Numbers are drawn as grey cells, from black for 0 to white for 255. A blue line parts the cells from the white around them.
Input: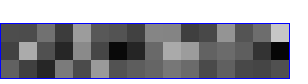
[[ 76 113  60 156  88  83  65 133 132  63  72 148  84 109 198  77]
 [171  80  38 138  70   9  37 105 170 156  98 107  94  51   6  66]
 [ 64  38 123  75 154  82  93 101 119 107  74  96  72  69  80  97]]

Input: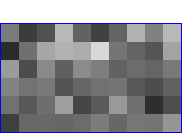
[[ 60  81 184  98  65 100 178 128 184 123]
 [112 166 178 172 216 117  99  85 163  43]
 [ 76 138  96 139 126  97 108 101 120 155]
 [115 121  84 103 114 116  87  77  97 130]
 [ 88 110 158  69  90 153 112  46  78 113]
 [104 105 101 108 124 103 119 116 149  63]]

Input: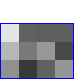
[[ 97  94  96 228]
 [121 151  73 182]
 [ 57  97 150 144]]

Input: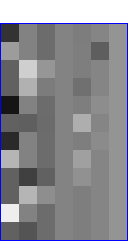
[[130 108 131 125 133 148  51]
 [130 108 131 126  94 148 156]
 [207 150 131 126 133 148  97]
 [177 124 131 112 133 148  97]
 [130 108 131 126 141 148  21]
 [ 95 107 131 174 133 148  97]
 [130 108 131 126 139 148  42]
 [130 108 131 160 133 148 181]
 [ 64  97 131 145 133 148  97]
 [181 142 131 126 133 148  97]
 [130 108 131 126 133 148 238]
 [ 84 108 131 126 133 148  97]]

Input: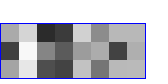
[[213  43  59 209 140 184 184 170]
 [248 133  91 156 172  66 175  64]
 [231  78  67 194 117 185 186 164]]

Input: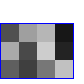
[[159 182  23  80]
 [ 73 205  35 170]
 [ 63 119 193  95]]

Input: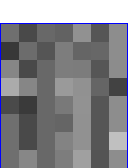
[[ 73 104  98 145  86 141 111]
 [108  85 125 101 103 141  56]
 [ 73 104 125 124  86 140 134]
 [134 104 154 145 101  66 171]
 [ 58 104 121 146  86 141  74]
 [ 73 104 101 145  86 141 111]
 [ 73 104 131 145  86 192 111]
 [135 104 125 160  84 141 111]]

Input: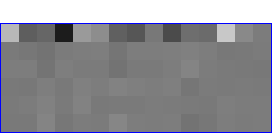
[[ 94 102  28 154 141  96  86 120  75 110 107 200 137 124 184]
 [119 115 123 125 126 117 125 125 126 128 125 120 121 123 122]
 [125 116 126 123 123 115 122 122 125 132 124 122 121 120 125]
 [120 126 121 128 125 130 127 125 127 118 123 122 123 122 121]
 [124 129 122 130 121 122 122 124 123 122 121 126 124 124 122]
 [121 132 119 124 123 134 125 124 125 115 119 125 123 124 121]]
